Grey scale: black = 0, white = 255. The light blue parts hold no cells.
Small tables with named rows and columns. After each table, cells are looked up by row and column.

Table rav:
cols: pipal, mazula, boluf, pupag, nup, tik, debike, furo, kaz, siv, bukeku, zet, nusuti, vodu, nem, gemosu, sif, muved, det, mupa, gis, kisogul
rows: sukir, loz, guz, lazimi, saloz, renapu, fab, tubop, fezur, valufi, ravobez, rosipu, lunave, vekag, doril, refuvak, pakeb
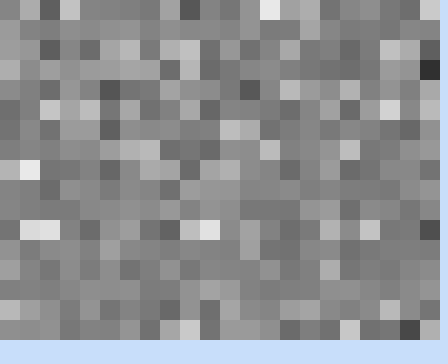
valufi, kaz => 112
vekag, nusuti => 131
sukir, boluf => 95
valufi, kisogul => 148
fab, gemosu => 134
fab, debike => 142
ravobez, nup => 136
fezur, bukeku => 164

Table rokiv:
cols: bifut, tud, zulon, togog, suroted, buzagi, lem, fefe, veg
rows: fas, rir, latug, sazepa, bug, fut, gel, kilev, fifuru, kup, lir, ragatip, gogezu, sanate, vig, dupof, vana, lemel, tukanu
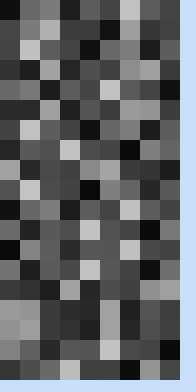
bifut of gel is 67
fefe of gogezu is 73
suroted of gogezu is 86
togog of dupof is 45
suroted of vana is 33
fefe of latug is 28
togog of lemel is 87
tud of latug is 192
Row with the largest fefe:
sazepa

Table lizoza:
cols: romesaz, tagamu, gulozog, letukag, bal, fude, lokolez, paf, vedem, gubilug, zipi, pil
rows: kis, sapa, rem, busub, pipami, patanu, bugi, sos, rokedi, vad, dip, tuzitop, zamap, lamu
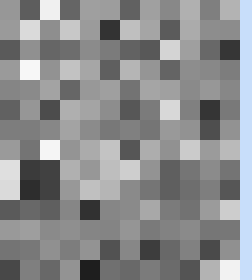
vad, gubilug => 110
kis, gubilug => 176
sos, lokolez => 86
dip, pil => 205
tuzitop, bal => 133
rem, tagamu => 144
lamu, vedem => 107
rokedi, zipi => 139
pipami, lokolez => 115
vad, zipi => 126
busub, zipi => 136
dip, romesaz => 90
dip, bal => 49
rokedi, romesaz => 223
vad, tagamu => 45
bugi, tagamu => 125
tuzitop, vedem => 130
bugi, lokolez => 128
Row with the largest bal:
vad

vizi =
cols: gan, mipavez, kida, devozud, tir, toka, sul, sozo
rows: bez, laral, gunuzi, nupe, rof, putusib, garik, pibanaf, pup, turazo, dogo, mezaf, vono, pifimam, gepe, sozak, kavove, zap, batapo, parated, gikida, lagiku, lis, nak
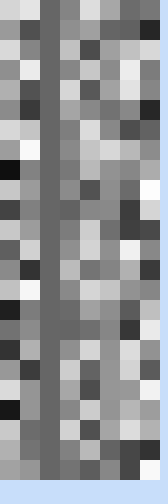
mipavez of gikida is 149
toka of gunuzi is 160
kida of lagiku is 102
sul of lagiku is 220
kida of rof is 102
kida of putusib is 102
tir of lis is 185
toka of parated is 150
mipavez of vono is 209

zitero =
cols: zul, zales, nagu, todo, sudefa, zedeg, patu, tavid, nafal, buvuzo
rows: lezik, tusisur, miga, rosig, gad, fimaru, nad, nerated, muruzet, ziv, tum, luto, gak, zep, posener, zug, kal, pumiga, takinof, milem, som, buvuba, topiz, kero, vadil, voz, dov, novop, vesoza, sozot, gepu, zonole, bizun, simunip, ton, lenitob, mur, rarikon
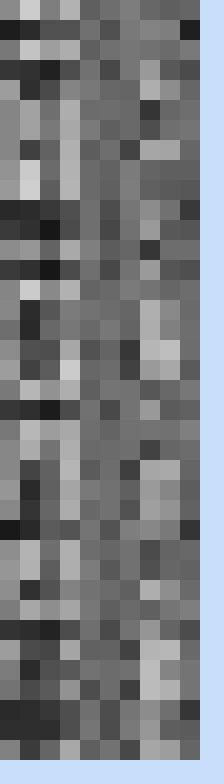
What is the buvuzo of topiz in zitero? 108
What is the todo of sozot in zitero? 130
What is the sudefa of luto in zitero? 111
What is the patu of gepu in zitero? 106
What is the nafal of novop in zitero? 100
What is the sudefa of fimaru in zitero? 108
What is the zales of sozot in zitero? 48
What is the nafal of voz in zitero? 147
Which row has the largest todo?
takinof

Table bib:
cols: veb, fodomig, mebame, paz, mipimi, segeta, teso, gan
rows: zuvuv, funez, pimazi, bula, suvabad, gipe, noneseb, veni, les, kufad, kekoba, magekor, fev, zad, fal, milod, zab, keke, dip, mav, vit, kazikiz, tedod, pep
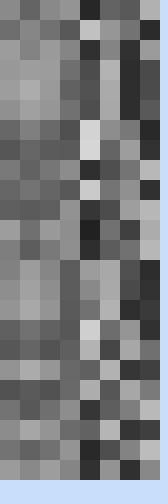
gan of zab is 49
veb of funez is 110
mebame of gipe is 150
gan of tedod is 188
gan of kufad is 48
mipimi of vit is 54
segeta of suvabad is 170

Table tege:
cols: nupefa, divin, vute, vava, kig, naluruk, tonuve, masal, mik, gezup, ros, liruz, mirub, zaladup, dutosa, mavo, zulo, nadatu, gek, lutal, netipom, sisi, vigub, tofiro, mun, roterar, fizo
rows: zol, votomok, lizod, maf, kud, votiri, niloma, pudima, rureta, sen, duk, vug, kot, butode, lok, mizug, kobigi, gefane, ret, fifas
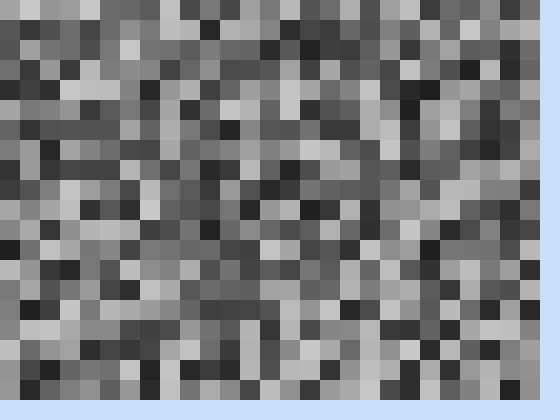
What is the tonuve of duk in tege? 47
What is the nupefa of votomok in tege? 86
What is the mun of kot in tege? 114
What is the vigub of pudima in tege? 96
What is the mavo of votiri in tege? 48
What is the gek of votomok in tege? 77
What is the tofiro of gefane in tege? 95
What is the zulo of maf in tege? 167
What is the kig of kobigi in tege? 137
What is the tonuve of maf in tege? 139
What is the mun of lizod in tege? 96
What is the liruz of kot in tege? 68
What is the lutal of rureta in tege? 94
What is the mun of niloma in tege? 51
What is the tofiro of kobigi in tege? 167
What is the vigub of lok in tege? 54

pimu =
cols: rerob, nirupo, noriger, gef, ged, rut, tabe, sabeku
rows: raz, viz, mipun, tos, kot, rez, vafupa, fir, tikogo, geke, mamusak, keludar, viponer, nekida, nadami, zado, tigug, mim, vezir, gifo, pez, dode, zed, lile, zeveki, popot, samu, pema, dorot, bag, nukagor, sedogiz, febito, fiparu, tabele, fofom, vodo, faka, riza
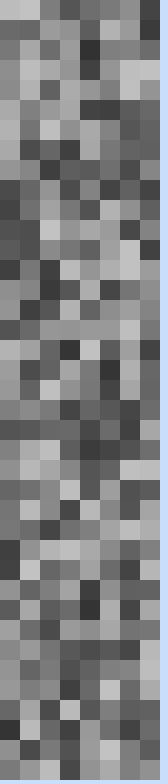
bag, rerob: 147
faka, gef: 82
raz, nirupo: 194
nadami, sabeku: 142
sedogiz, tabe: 115
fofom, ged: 86
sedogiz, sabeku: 118
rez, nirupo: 128
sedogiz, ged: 142

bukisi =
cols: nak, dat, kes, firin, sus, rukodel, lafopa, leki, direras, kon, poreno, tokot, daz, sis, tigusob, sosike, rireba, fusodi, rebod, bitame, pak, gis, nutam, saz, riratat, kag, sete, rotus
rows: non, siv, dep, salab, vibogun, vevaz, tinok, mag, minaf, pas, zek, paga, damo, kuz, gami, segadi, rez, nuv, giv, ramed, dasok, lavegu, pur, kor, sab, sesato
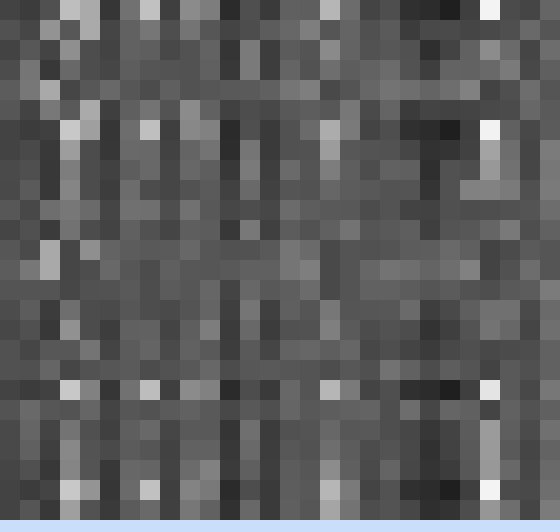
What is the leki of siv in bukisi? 118
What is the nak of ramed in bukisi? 67
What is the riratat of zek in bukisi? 78
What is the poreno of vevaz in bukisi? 97
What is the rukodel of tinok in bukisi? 54
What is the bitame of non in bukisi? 78
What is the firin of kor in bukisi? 133
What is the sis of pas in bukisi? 65
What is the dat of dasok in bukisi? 105
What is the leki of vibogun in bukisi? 76
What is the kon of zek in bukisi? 113
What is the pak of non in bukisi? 48
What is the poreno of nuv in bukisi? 89
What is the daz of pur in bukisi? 105
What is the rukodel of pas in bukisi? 61
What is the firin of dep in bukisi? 143
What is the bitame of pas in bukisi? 83

